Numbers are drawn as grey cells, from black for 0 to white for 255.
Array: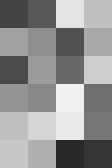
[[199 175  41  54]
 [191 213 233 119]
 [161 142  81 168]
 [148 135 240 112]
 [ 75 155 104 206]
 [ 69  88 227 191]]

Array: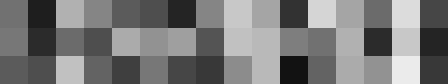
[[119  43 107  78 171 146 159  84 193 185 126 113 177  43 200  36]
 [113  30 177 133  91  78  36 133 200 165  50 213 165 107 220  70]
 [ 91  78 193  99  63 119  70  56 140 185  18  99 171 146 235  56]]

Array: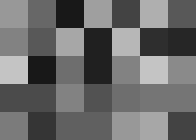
[[196  24 110  32 130 196 138]
 [152 103  24 159  67 175  88]
 [130  88 167  32 183  46  38]
 [123  53  96  96 152 167  67]
 [ 75  75 130  82 110 117 117]]

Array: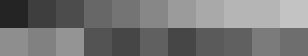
[[142 129 148  83  70  96  70  90  96 123 110]
 [ 36  62  76 103 116 135 155 169 181 181 195]]

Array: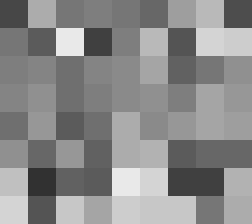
[[212  84 199 165 205 199 199 118 172]
 [192  49  97  91 233 212  64  64 178]
 [144 103 151  97 172 178  91 103 103]
 [132 144 111 126 138 144 126 165 151]
 [126 132 111 132 138 165  97 118 144]
 [118  91 233  64 126 185  84 212 205]
 [111 151  91 111 172 138 151 165 158]
 [ 71 172 118 126 118 103 158 185  77]]

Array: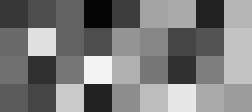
[[112  48 119 244 176 119  48 126 195]
 [106 224  98  77 148 134  69  83 195]
 [ 91  69 202  34 141 189 231 170 156]
 [ 55  77  98   5  61 163 170  34 182]]

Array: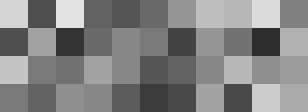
[[212  79 227  98  86 106 149 190 183 219 128]
 [197 121 114 162 135  86  98 135 183 143 155]
 [121  98 143 135  92  59  73 162  73 204 170]
 [ 79 162  51 106 135 121  67 149 114  45 176]]

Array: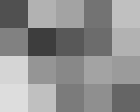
[[221 192 123 143 101]
 [213 149 136 163 155]
 [129  61  88 108 178]
 [ 80 178 163 115 192]]

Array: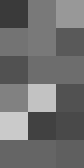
[[202  65  73]
 [129 194  81]
 [115 121  89]
 [101 101  95]
 [ 81 109 109]
 [ 58 121 152]]
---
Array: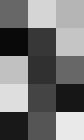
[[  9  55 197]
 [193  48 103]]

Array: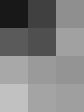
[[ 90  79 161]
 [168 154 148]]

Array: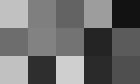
[[109 130 115]
 [193  46 207]]

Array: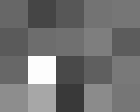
[[ 90 109 112]
 [103 253  73]]

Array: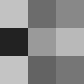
[[ 34 154 185]
 [196  99 118]]

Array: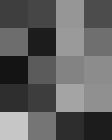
[[109  28 154]
 [ 20  91 131]]

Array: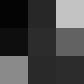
[[ 14  44  98]
 [138  41  44]]

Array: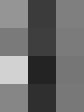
[[122  62 123]
 [210  35 118]]
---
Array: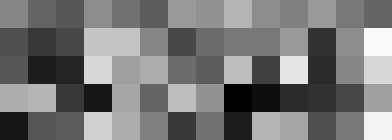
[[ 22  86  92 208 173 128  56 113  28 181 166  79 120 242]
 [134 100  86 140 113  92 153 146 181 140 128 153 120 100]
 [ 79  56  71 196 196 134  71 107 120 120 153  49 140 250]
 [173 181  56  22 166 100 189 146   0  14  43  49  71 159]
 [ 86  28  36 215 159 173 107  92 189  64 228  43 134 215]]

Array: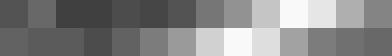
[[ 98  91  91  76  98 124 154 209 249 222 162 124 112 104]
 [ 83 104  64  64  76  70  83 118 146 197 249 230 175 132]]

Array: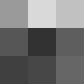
[[154 217 193]
 [ 64  71 102]
 [ 86  50  94]]

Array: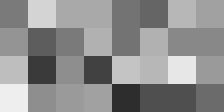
[[122 212 169 169 115 101 183 161]
 [238 142 154 161  45  79  79 107]
 [190  58 142  65 196 183 231 154]
 [148  93 122 177 115 177 136 136]]

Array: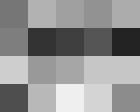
[[ 78 184 239 212 140]
 [206 153 166 198 198]
 [118 178 160 146 172]
 [126  51  63  85  35]]

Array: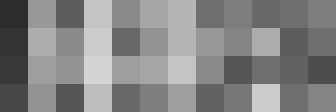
[[ 57 158 146 212 158 166 196 138  85 111  98  77]
 [ 51 173 138 204 104 146 181 152 132 173  92 111]
 [ 44 152  92 196 138 166 181 111 126 104 111 126]
 [ 71 146  85 189 104 126 158  98 119 204 111 132]]

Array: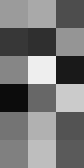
[[ 12 103 203]
 [ 55  47 149]
 [128 190  90]
 [116 177  83]
 [155 169  77]
 [134 238  25]]
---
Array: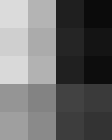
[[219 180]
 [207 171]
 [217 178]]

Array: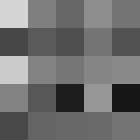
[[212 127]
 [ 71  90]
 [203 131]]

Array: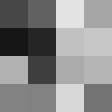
[[ 71  97]
 [ 22  37]
 [177  62]]

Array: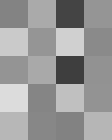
[[131 170]
 [202 149]
 [148 169]]

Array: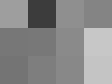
[[158  60]
 [119 120]
 [116 126]]

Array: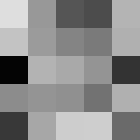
[[222 152]
 [195 155]
 [  4 179]]

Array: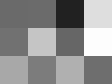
[[106 107]
 [113 197]
 [168 124]]

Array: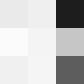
[[234 239]
 [251 244]
 [240 245]]

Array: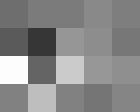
[[110 123]
 [ 90  54]
 [253 100]]
